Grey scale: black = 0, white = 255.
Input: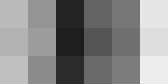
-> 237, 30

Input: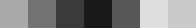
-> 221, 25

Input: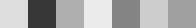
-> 235, 55

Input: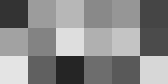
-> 228, 37

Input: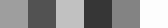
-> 253, 54

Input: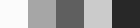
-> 251, 40

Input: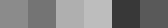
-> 189, 56

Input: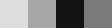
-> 222, 19

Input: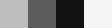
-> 245, 17

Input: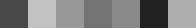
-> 195, 33
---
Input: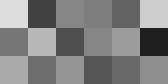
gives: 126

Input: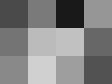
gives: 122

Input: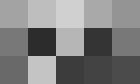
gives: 208

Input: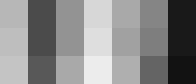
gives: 169

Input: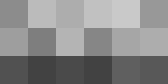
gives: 193

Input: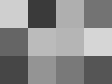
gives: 58

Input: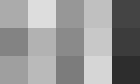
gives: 151

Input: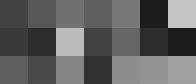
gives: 120

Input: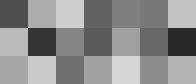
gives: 127
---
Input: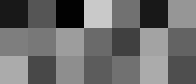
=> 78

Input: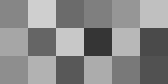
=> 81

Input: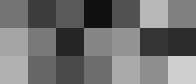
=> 207

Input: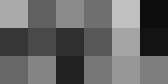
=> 126

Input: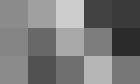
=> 119

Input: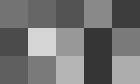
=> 173

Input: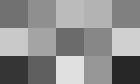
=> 39

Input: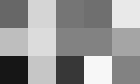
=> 130

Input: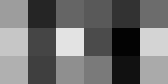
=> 170

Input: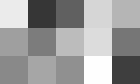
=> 62
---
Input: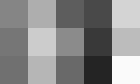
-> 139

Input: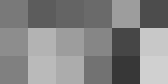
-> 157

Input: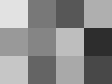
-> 190

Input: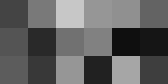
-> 113

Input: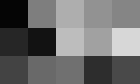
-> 189

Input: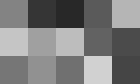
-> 189

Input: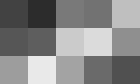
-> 203

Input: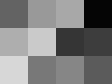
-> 53

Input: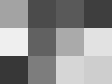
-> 170
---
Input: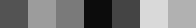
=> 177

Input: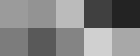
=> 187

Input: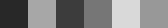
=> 167

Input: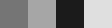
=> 166

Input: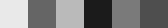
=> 186

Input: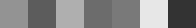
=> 175

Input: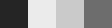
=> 202
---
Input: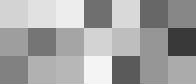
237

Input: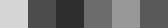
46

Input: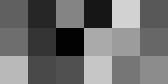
132

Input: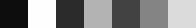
43

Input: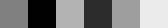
179

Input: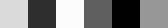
252

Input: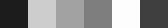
162

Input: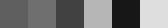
65
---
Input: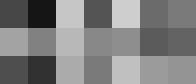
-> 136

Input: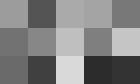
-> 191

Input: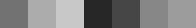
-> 39

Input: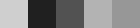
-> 82

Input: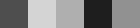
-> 175

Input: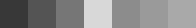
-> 216

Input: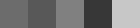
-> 128

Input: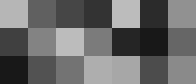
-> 123
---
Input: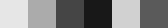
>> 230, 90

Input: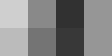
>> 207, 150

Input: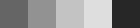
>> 101, 39

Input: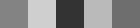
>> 131, 110

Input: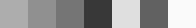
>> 173, 250

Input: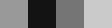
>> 153, 202

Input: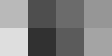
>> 185, 164

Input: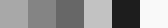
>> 168, 249

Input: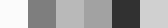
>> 251, 208
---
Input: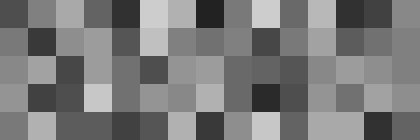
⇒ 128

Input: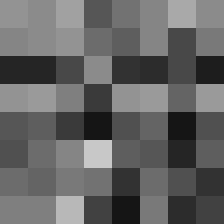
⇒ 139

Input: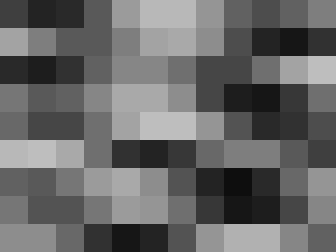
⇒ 35

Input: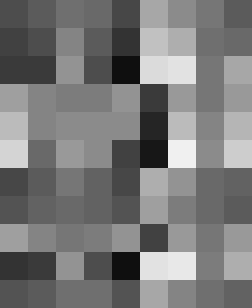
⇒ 91

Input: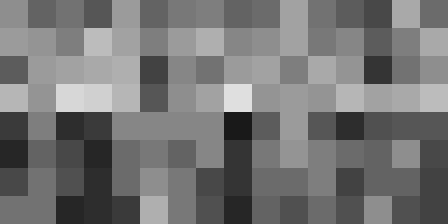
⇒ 99

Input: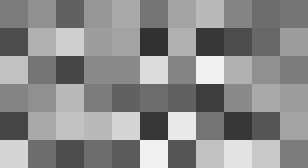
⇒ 144

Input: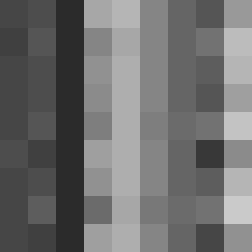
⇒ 77
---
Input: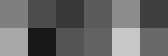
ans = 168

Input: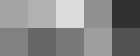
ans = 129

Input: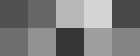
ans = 110

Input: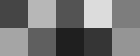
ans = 165

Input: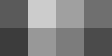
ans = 60

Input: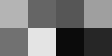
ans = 113

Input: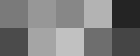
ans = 75
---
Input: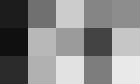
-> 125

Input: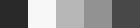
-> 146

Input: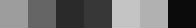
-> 177

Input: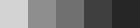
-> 63

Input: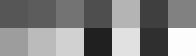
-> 47

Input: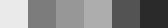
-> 83
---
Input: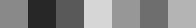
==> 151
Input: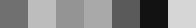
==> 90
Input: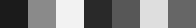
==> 87
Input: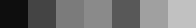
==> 88
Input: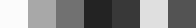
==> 56
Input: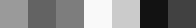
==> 203
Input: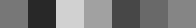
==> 71
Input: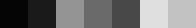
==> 72
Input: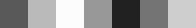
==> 33
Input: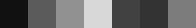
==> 65
